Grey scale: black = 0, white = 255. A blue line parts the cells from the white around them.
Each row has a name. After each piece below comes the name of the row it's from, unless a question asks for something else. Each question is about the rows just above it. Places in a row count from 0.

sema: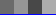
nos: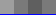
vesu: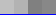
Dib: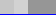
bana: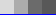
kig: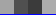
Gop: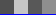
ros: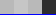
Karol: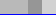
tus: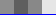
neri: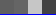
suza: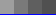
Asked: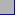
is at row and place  vesu, 1
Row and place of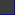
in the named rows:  kig, 2
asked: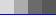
bana
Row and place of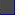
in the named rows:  sema, 2
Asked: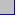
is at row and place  vesu, 0
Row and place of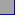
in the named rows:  kig, 0

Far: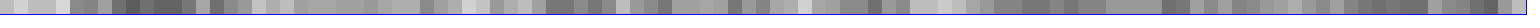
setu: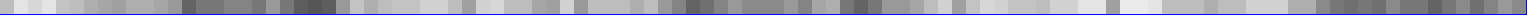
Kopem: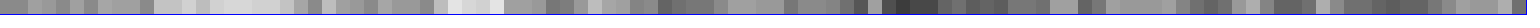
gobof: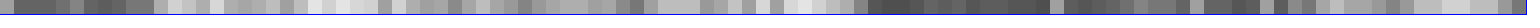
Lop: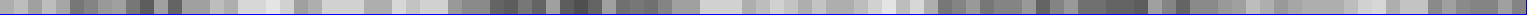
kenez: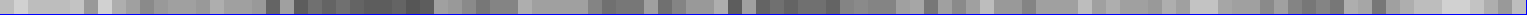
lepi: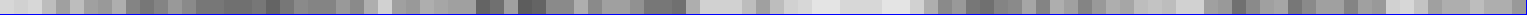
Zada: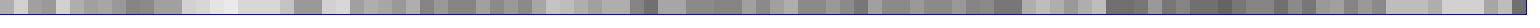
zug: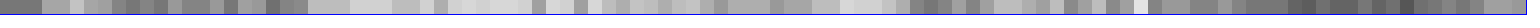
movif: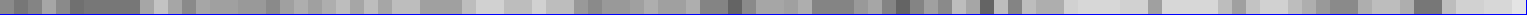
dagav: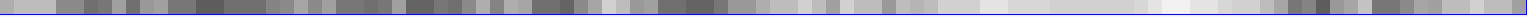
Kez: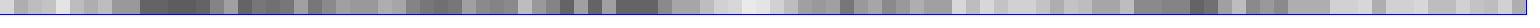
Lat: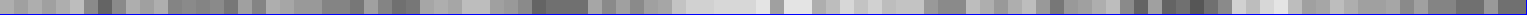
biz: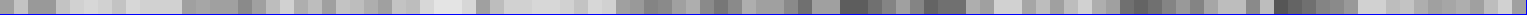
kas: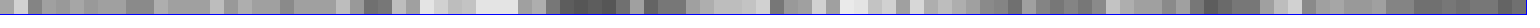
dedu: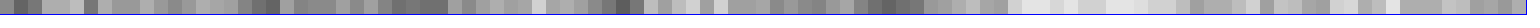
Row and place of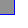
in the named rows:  lepi, 45
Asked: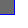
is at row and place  kas, 87
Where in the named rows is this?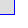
dedu, 81
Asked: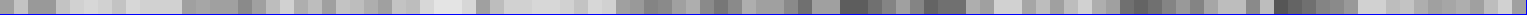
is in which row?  biz
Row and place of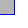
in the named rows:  dagav, 65
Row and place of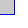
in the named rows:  Far, 67
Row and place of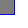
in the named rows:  Kopem, 40

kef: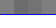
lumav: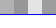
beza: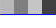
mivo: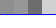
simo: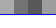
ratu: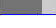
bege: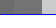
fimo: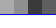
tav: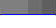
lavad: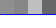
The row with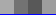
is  simo
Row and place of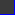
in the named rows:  fimo, 2
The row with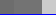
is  bege
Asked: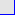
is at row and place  lumav, 2
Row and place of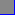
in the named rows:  lavad, 1

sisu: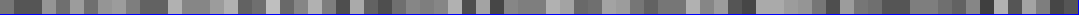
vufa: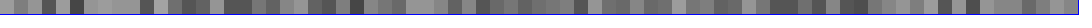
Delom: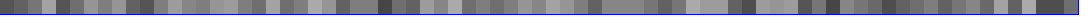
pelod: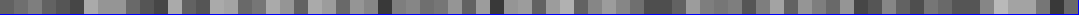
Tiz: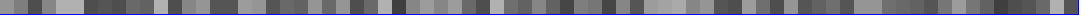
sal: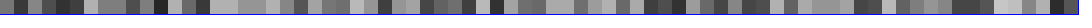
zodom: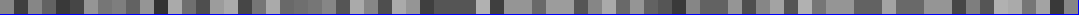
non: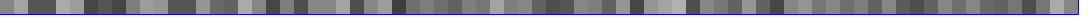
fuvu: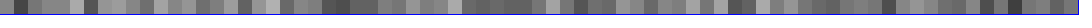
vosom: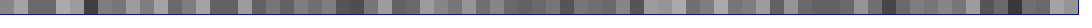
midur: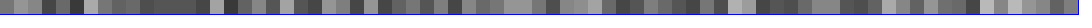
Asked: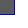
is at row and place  non, 64
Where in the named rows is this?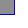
midur, 41

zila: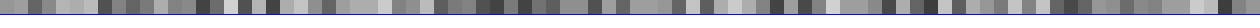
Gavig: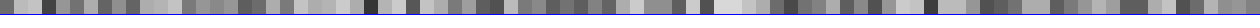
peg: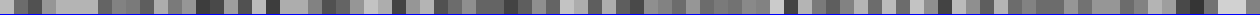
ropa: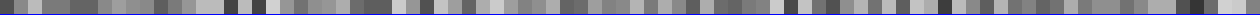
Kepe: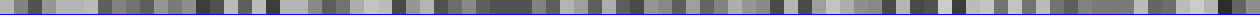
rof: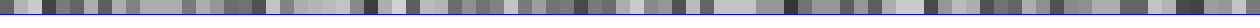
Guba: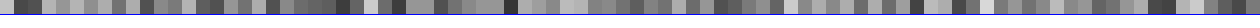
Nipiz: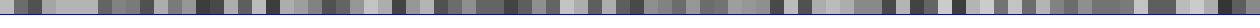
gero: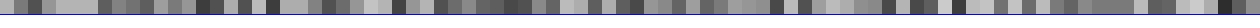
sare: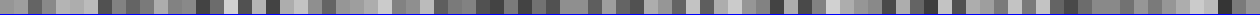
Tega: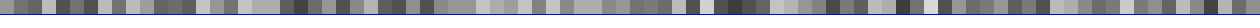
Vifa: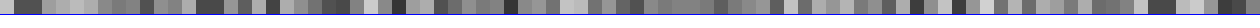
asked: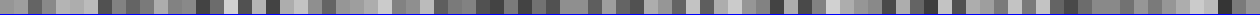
sare
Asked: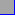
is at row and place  Nipiz, 3
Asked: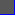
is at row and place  Gavig, 29

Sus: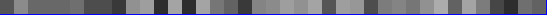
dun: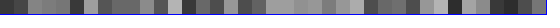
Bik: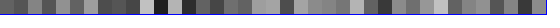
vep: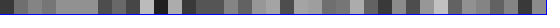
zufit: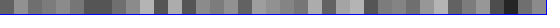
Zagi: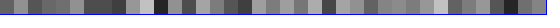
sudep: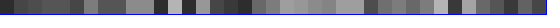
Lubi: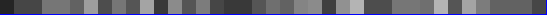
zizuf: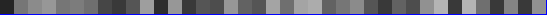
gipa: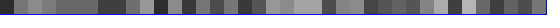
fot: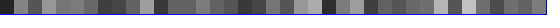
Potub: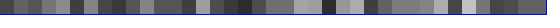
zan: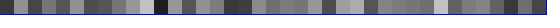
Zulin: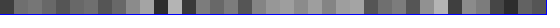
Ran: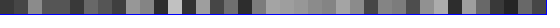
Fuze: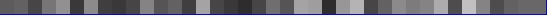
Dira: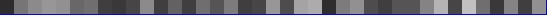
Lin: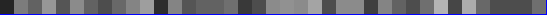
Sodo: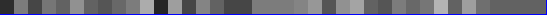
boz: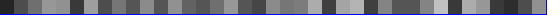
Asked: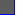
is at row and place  Fuze, 0
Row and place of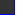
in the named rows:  Ran, 13
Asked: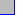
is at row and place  vep, 10

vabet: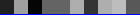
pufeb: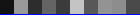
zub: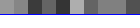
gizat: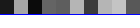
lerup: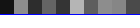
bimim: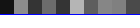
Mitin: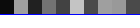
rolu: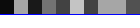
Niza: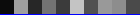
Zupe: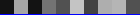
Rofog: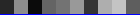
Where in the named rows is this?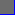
bimim, 3
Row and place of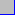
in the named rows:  vabet, 8
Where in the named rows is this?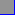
pufeb, 7

